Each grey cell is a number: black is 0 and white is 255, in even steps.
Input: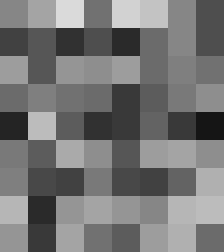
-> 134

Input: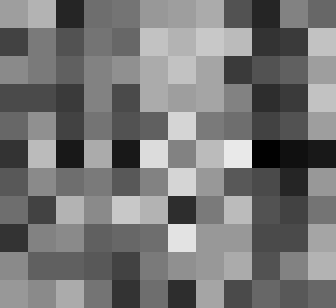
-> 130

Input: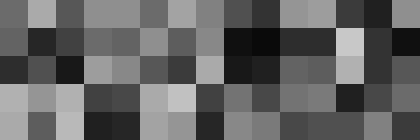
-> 32

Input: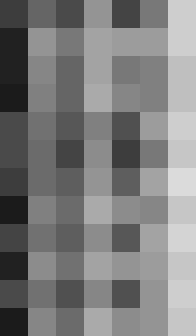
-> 120

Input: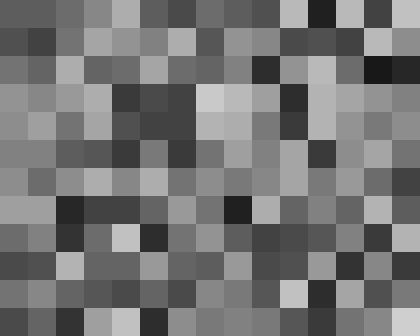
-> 66

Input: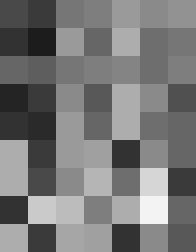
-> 138

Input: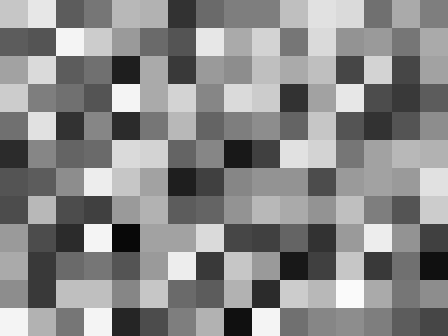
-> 170

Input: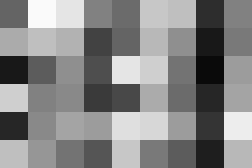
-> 45

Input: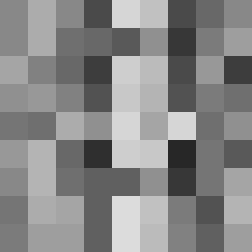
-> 104
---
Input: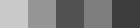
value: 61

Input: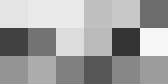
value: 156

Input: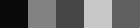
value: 96

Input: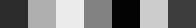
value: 62

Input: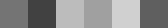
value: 95

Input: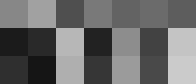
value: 203

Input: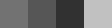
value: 193

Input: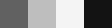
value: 19

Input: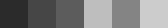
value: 204

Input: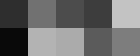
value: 125
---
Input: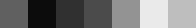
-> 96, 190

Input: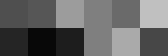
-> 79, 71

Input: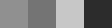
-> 144, 44

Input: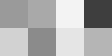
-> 154, 181

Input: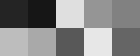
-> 36, 101

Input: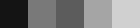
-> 20, 208

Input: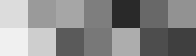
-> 220, 63
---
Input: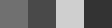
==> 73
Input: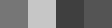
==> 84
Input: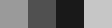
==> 80
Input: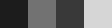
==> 57
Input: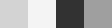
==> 159
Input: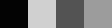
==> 83
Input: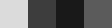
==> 61
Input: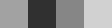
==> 134
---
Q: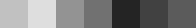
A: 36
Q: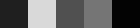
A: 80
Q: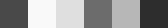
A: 108
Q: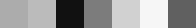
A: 209
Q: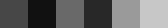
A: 40
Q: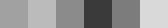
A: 58
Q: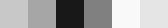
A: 128
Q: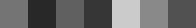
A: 203
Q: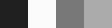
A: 251
